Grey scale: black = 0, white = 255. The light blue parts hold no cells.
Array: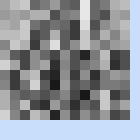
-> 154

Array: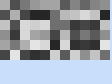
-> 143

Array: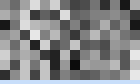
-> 116

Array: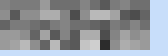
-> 173

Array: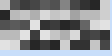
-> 50

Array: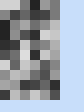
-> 199

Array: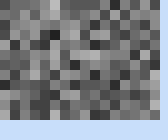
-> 116

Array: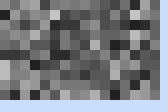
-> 163

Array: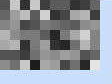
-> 112
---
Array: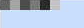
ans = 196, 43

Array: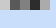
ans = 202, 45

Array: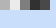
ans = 235, 49

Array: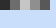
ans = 198, 45

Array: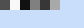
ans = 248, 17

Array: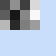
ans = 248, 23

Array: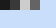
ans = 205, 26

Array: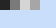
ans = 213, 37
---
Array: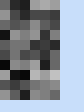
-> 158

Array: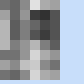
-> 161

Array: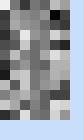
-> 159

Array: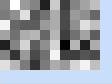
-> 191

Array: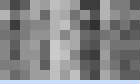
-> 82

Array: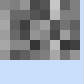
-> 127

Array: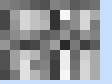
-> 112

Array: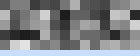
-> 165

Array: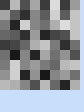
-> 155
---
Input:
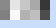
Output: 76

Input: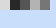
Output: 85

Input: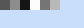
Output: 86

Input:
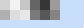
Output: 88

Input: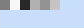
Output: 125

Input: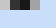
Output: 51

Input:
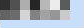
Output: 49

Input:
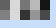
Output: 51

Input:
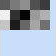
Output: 28
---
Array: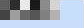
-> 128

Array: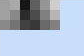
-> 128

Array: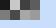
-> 167

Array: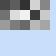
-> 60

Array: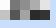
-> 43

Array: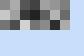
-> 180

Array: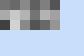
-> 179

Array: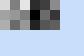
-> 107

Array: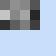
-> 165

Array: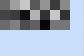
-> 199
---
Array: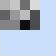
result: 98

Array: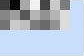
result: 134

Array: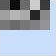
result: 159

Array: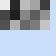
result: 69

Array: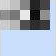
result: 144

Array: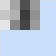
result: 197

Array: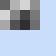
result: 212
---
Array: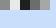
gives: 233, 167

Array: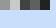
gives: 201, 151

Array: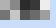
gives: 237, 198

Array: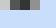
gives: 202, 145

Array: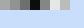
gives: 231, 188

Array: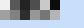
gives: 240, 201

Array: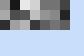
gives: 232, 210

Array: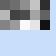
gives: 249, 229

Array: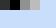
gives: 188, 145
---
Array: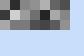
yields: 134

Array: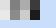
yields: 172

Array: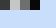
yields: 111

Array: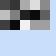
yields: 171

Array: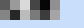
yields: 217

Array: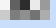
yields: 45
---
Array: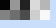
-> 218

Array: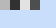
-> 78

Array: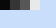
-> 233

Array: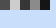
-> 139

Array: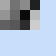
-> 32

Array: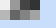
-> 51

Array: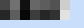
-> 103

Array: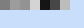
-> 212

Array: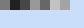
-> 153

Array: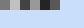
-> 153
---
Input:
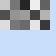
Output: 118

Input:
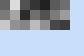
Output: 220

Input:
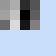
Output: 173

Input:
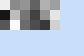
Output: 138

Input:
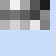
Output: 240

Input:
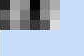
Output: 163
